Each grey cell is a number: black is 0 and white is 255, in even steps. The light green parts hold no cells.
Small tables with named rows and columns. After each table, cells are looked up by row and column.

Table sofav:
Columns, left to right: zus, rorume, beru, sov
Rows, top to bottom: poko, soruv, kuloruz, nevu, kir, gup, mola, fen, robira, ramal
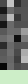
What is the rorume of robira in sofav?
103
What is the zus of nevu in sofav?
22
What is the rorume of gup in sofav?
122
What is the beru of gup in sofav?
14
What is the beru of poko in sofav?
48
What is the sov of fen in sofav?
172
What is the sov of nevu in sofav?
82
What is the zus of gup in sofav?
108
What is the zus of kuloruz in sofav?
77
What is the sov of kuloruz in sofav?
85
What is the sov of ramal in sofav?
86
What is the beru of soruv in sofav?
83
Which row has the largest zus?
gup

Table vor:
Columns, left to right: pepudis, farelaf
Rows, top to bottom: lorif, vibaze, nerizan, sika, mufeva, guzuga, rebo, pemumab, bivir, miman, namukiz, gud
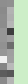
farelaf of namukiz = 87
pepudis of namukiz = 93
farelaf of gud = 180
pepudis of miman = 133
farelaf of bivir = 161
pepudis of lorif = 142

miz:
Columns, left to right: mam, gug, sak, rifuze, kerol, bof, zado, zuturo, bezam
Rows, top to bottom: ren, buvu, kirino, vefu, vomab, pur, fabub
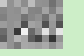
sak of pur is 180
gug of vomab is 146
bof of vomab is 146
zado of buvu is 163
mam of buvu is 135
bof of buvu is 131
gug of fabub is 146
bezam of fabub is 167
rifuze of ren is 141
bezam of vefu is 82
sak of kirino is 146
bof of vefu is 155
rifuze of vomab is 240
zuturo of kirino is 157
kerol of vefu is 163
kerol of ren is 188
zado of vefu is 81
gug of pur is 146

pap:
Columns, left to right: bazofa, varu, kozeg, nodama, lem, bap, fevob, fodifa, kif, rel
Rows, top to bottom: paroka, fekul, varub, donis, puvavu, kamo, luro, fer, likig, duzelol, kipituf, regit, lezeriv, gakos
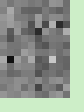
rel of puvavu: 173
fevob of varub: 119
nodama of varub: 123
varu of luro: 117
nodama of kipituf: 124
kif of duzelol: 109
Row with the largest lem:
likig

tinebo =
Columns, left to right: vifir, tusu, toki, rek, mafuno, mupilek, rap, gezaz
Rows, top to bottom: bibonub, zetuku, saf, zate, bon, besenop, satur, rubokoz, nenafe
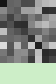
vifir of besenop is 108
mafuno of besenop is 49
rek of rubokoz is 142
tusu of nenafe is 118
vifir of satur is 220
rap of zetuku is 46
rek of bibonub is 75
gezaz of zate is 160
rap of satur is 144
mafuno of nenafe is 59
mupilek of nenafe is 198
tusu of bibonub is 99
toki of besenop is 110
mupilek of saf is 101
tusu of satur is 88
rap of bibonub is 184

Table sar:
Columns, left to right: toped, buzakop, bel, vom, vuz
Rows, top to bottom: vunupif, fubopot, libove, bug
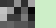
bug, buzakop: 102
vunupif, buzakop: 58
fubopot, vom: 96
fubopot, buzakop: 158
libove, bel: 59
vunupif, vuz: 164
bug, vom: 85
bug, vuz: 67
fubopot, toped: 194

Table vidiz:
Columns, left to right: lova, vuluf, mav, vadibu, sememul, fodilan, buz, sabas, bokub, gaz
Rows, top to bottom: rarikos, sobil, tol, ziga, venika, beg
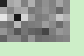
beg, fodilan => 109
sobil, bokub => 104
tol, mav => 23
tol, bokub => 199
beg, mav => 135
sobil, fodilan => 131
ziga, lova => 120
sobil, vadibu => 170
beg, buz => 114
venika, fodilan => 93
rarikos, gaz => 138
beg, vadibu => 106

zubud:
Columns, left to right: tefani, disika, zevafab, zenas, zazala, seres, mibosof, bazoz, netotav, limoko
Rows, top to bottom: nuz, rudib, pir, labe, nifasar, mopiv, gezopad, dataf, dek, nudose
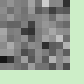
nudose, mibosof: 114
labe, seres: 132
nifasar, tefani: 166
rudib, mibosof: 110
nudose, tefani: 127
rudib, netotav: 94
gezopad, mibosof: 46
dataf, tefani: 151
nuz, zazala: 163
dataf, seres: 141
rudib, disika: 112
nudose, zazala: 156
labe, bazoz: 141
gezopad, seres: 133
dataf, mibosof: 124
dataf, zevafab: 130
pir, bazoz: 110
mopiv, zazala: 88
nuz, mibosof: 204
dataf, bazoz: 93
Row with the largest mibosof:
nuz

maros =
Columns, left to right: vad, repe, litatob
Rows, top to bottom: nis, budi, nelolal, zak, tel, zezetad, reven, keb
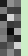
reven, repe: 96
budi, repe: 63
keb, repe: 141
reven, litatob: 210
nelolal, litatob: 121
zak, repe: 58
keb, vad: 92
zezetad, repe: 58
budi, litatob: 60
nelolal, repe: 212
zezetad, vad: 132
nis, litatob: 115
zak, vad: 131
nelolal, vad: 32
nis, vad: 29
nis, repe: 144
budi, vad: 125
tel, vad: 116
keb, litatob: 85
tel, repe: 9
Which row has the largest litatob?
reven

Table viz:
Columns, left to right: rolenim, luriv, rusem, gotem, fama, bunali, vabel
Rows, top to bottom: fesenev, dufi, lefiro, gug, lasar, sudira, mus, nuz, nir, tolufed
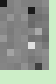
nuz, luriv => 163
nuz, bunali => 135
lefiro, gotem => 145
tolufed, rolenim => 133
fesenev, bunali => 128
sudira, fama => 113
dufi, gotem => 134
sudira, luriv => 126
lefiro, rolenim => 126
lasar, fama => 135
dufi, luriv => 127
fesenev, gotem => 128
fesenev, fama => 127
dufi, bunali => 119
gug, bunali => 120
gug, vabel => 123
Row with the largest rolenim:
sudira

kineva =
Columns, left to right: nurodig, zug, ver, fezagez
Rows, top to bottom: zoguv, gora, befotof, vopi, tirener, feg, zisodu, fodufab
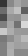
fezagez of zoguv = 148
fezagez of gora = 96
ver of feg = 163
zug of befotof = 150
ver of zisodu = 160
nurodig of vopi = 127
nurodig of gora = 108
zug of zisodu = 170
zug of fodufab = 174
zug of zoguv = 137
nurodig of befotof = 74
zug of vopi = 165
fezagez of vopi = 216
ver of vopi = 114
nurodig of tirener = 201
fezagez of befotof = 174
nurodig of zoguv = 52
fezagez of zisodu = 163
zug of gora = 169
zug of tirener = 173

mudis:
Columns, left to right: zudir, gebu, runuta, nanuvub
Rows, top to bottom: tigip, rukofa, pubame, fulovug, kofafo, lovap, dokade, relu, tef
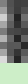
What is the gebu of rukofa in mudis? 85
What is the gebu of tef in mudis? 112
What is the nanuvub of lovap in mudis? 99
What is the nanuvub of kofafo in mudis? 63
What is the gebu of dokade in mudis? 88
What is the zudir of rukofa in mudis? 159
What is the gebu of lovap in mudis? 102
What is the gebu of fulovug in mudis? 95
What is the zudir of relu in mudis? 166
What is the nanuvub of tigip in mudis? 66
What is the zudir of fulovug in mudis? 166
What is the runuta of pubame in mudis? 36
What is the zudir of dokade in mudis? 112
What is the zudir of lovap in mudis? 180
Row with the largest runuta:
dokade

